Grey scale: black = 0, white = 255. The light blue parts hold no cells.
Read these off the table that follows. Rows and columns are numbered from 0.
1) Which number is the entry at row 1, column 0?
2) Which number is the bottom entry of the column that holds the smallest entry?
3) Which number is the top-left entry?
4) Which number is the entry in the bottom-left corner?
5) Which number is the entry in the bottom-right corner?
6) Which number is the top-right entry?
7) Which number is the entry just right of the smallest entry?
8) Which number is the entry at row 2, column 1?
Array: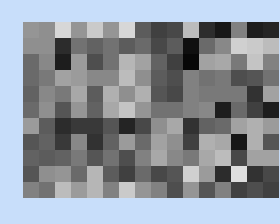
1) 143
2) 149
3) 149
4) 129
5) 64
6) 36
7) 162
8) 136

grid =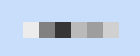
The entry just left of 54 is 129
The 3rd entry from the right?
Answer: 186
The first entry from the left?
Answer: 236

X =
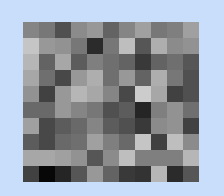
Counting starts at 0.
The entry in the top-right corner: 160
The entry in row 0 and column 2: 80
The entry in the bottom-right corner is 86
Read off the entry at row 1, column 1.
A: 152
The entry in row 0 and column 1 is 119
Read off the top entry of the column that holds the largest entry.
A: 160
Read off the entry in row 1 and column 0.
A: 197
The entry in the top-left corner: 133
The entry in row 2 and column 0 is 182
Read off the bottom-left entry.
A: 65
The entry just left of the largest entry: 72
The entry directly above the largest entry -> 99
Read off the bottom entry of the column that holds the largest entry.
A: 51
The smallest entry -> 7
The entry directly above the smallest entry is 167
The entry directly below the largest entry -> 37

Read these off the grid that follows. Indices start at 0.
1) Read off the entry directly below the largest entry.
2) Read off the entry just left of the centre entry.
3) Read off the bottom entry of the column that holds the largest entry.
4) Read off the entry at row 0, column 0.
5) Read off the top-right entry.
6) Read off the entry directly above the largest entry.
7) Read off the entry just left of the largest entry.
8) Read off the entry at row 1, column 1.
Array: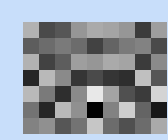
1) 2
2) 53
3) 198
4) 178
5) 158
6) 74
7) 138
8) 108
